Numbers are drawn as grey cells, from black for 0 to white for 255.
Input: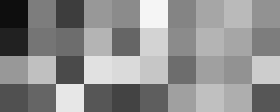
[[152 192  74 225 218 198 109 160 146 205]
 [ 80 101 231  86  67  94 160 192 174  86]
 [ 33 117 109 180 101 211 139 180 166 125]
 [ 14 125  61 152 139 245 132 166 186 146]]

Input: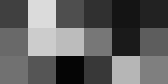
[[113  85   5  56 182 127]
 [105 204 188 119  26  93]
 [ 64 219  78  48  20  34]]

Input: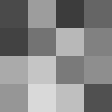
[[170 197 122 142]
 [150 217 191  80]
 [ 74 157  60 101]
 [ 66 115 184 129]]

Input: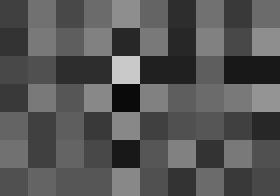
[[113  64 100  72  24  86 129  51 121  80]
 [100  64  94  57 136  64  80  86  64  39]
 [ 80 100  86  86 136  80  51 107  57  72]
 [ 72  80  45  45 201  32  32  94  24  24]
 [ 64 113  72 107 142 100  45 113  57 107]
 [ 57 121  86 136  10 129  94 107 121 148]
 [ 51 121  94 129  39 121  39 129  72 142]]

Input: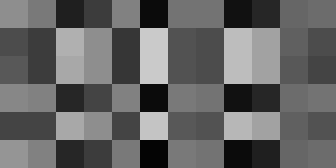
[[149 129  38  60 121   4 121 115  11  31 102 108]
 [142 121  31  60 129  11 115 115  17  38 102 108]
 [135 129  38  68 129  11 121 115  17  38 108 115]
 [ 88  60 168 142  54 202  82  76 189 162  88  68]
 [ 76  60 176 142  54 202  82  76 189 162  96  76]
 [ 68  68 168 142  68 196  88  82 183 162  96  82]]

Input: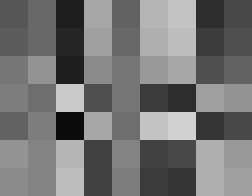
[[147 131 181  65 131  65  72 175 153]
 [139 131 189  65 125  59  52 175 160]
 [125 110 201  79 118  59  45 160 147]
 [118 147  30 139 118 153 167  79  98]
 [ 98 125  11 167 110 195 209  52  72]
 [ 92 104  38 160 104 175 189  59  79]
 [ 86 104  30 167  98 181 195  45  72]]

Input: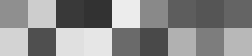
[[211  79 224 230 106  73 177 125 184]
 [143 205  57  50 236 137  93  85 100]]

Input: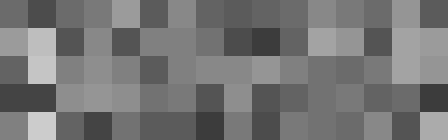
[[155 190  84 136  84 128 128 114  76  60  99 163 149  84 163 155]
 [128 204  99  68 114  91  91  60 121  76 121 114 107 136  84 171]
 [107  76 107 121 155  91 136  99  91  99 107 136 121 107 149  91]
 [ 99 197 128 142 128  91 128 136 136 149 128 114 107 121 163 149]
 [ 68  68 142 149 142 114 121  84 142  84  99 114 121  99 107  60]]

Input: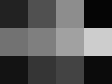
[[114 127 161 205]
 [ 34  80 141   5]
 [ 19  53  67  11]]
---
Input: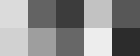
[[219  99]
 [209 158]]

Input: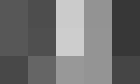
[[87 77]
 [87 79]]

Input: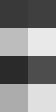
[[ 57  63]
 [189 233]]

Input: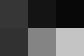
[[ 54  20]
 [ 49 132]]

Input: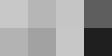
[[200 182]
 [179 162]]

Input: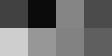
[[ 65  11]
 [206 151]]
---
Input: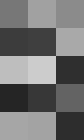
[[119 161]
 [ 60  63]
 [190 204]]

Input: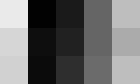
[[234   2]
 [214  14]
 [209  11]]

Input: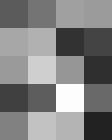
[[ 91 116]
 [167 177]
 [154 207]]

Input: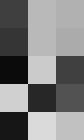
[[ 63 185]
 [ 53 185]
 [ 11 203]]

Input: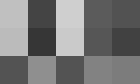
[[192  68]
 [187  54]
 [ 83 143]]

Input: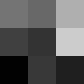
[[116 104]
 [ 64  51]
 [  2  56]]
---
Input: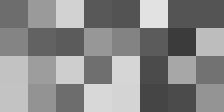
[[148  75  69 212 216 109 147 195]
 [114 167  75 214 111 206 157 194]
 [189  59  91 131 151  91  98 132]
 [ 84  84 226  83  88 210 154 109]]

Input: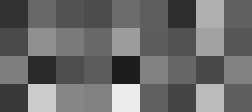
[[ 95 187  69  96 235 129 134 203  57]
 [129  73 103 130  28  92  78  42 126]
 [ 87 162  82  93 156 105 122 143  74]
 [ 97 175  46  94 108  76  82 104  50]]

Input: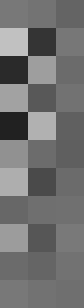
[[111 114 120]
 [114 101 107]
 [121  86 156]
 [112 111 103]
 [107  74 174]
 [ 95 108 145]
 [ 96 177  33]
 [114  88 162]
 [107 158  42]
 [119  52 193]
 [100 115 120]]

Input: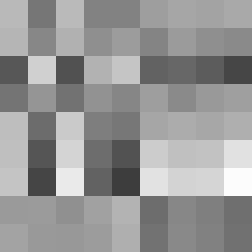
[[113 129 137 114 175 156 152 153 163]
 [111 127 135 109 179 161 144 155 154]
 [252 213 211 226  61  98 234  69 196]
 [225 194 192 204  82 109 212  85 191]
 [175 167 172 166 119 126 202 108 190]
 [159 153 138 158 134 146 114 149 116]
 [ 70  92 103  98 197 178  81 208  87]
 [138 143 155 132 156 143 177 135 181]
 [169 163 166 158 130 130 186 118 185]]

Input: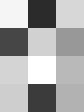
[[178  59 206]
 [185 255 212]
 [152 209  70]
 [215  43 245]]

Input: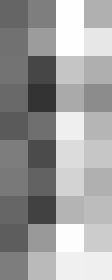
[[239 240 186 125]
 [204 253 153  93]
 [188 180  65 102]
 [176 211  98 121]
 [198 220  75 125]
 [181 239 111  90]
 [140 170  51 105]
 [175 197  70 115]
 [231 254 156 113]
 [176 254 126 101]]

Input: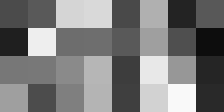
[[ 41 249 210  63 180 127  76 159]
 [ 37 151 232  61 182 138 120 119]
 [ 13  79 159  89 110 109 238  31]
 [ 88  35 176  73 217 213  89  75]]
